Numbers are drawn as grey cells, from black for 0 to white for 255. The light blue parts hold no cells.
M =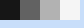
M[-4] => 22
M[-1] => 245
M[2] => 178

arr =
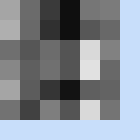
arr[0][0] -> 165
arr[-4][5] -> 129
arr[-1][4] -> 217
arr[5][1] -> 65
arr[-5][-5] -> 105
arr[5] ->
[114, 65, 126, 84, 217, 116]
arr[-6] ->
[165, 107, 58, 15, 118, 123]
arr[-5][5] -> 104
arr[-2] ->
[165, 92, 53, 19, 95, 99]

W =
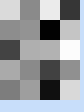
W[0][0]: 218
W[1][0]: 141
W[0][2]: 235
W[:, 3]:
[54, 197, 252, 144, 217]
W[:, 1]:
[138, 147, 175, 138, 158]

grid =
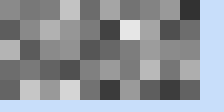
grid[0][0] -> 138
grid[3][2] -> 99
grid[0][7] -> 131
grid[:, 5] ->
[165, 66, 103, 154, 59]
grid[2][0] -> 180
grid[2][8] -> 139
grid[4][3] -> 213
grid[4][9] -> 98
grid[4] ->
[100, 198, 153, 213, 114, 59, 154, 94, 61, 98]
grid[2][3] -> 146
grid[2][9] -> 136
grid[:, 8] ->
[153, 79, 139, 118, 61]
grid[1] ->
[93, 137, 177, 150, 123, 66, 230, 165, 79, 109]
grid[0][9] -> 50

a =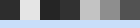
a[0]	45
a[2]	37

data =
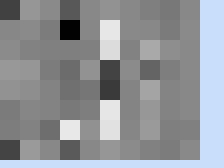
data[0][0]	65
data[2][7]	169
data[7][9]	137
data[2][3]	127
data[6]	[125, 130, 110, 232, 145, 225, 134, 154, 127, 128]
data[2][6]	130
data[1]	[135, 138, 124, 2, 135, 231, 137, 136, 123, 138]
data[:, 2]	[138, 124, 128, 124, 131, 131, 110, 136]
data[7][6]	139
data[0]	[65, 150, 138, 88, 136, 146, 136, 127, 120, 136]
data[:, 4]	[136, 135, 128, 146, 118, 126, 145, 136]
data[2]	[139, 130, 128, 127, 128, 220, 130, 169, 142, 137]
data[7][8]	124
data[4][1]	142
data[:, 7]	[127, 136, 169, 100, 164, 151, 154, 129]
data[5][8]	131
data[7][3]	90
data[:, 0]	[65, 135, 139, 152, 146, 123, 125, 68]
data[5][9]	136

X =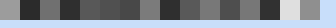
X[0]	156
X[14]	223
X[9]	89
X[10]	120
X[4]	88

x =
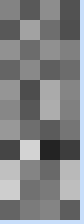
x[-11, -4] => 131
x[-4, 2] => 35
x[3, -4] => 101
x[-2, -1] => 190
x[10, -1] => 93
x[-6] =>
[135, 87, 173, 128]
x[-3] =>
[192, 132, 105, 185]
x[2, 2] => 144
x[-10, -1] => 79
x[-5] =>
[152, 110, 91, 117]
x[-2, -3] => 113
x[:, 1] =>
[89, 162, 108, 137, 77, 87, 110, 211, 132, 113, 123]

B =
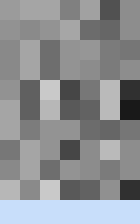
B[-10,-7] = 155
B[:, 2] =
[165, 147, 110, 110, 201, 183, 147, 147, 110, 201]
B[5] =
[165, 96, 183, 89, 98, 186, 25]
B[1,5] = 102
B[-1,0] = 183
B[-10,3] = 128
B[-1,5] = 144
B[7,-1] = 141
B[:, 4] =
[161, 108, 150, 140, 119, 98, 108, 140, 140, 98]
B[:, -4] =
[128, 166, 147, 147, 70, 89, 147, 70, 147, 89]
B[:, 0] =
[155, 146, 137, 137, 146, 165, 165, 119, 137, 183]
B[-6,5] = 186
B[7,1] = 165
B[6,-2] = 102
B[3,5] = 123
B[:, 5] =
[81, 102, 123, 123, 186, 186, 102, 186, 123, 144]
